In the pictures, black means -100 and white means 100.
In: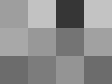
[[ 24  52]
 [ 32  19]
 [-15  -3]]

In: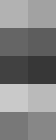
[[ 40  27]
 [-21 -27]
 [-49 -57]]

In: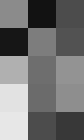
[[  9 -86]
 [-83  -2]
 [ 38 -14]]

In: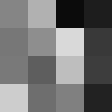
[[  4  39]
 [ -7  11]
 [ -5 -26]]

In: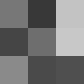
[[ -7 -56]
 [-46 -14]
 [  8 -42]]

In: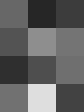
[[-19 -70]
 [-35  11]
 [-63 -39]]

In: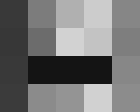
[[-55  -3]
 [-57 -15]
 [-55 -84]]

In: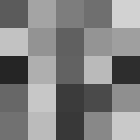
[[-29  29]
 [ 52  15]
 [-71  37]]

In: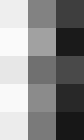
[[ 87   2]
 [ 96  26]
 [ 81 -12]]
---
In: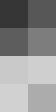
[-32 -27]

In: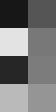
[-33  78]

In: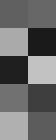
[-19  33]

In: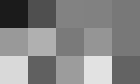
[-6 17 22]

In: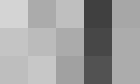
[ 31 -44  26]

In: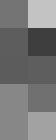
[ 53 -27]

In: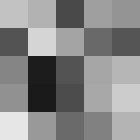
[ 16 -18 -35 -80  80]
